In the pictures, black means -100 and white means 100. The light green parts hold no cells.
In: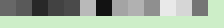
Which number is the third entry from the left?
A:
-69
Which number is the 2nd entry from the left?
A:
-30
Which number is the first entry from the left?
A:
-19
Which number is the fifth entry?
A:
-42

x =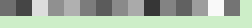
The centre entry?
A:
8
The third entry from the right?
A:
23
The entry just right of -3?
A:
-29
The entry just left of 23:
-24

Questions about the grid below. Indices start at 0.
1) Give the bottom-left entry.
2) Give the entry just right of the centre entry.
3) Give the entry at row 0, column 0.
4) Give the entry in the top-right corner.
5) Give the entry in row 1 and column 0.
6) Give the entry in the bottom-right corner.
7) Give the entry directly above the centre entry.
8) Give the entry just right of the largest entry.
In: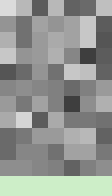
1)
11
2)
-17
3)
72
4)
50
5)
16
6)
11
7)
-11
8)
44

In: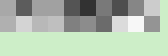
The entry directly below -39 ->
72
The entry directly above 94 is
5
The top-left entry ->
32
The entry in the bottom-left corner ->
38
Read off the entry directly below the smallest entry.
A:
10
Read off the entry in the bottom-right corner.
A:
16

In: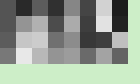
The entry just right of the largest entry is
44
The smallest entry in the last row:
-22
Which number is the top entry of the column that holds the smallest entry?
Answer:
-78
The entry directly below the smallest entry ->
-73
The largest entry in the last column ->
50
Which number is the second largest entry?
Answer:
77
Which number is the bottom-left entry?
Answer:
-6
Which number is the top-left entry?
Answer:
-34
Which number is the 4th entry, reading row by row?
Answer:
-62
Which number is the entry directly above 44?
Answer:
60

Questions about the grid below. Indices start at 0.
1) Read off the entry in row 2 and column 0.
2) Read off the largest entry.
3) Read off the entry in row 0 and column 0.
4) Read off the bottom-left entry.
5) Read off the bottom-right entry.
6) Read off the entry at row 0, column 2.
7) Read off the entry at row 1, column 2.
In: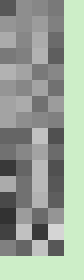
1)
34
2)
67
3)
-32
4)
0
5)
-32
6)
6
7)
22

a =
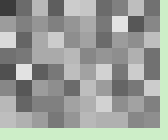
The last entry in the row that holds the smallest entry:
-11
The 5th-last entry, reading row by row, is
44
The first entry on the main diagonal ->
-54
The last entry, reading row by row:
11
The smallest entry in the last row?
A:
-6
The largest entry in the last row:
49
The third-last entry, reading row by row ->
38
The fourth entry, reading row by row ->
-26
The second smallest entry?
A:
-37
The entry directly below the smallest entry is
22
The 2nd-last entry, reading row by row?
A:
6

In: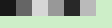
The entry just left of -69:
19
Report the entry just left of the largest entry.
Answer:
-21

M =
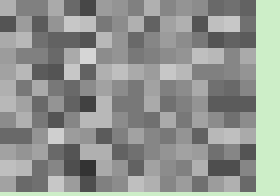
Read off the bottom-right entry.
-18
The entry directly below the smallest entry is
-39
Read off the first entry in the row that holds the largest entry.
22
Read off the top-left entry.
38
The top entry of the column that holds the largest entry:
-44
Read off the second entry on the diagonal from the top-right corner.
56
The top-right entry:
-23
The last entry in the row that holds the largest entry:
33
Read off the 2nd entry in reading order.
0
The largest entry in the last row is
56
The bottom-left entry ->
27
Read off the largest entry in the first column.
50
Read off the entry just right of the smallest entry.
33
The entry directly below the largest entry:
-23
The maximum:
68
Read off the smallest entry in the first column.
-34
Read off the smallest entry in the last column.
-34
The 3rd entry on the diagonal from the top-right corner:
-34
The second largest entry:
62
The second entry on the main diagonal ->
22
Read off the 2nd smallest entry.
-49
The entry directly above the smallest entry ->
38
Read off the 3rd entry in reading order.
0
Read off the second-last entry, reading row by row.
38
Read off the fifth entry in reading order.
-18
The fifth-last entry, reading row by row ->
22
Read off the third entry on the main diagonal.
-12

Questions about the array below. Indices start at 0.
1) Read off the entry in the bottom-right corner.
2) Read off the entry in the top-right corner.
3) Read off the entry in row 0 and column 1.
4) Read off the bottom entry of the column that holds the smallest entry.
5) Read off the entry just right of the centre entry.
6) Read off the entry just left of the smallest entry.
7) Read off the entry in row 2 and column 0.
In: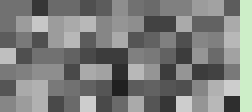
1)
-64
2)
-28
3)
-11
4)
-17
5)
0
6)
-33
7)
-28

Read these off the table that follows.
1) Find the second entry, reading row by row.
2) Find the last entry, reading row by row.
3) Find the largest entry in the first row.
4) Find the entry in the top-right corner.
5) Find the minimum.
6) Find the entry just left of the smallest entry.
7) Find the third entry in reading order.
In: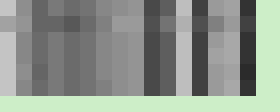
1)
11
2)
-60
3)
54
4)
-60
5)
-66
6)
27
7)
-21

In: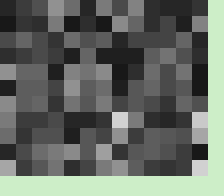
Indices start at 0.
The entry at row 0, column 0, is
-70
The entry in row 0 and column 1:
-53
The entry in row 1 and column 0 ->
-81
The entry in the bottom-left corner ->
30
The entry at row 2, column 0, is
-42
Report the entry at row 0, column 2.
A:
-37
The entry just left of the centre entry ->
-27
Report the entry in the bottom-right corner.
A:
64
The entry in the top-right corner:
-59
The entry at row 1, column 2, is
-64
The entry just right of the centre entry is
-76
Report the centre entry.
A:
-15
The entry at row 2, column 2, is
-42
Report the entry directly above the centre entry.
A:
8
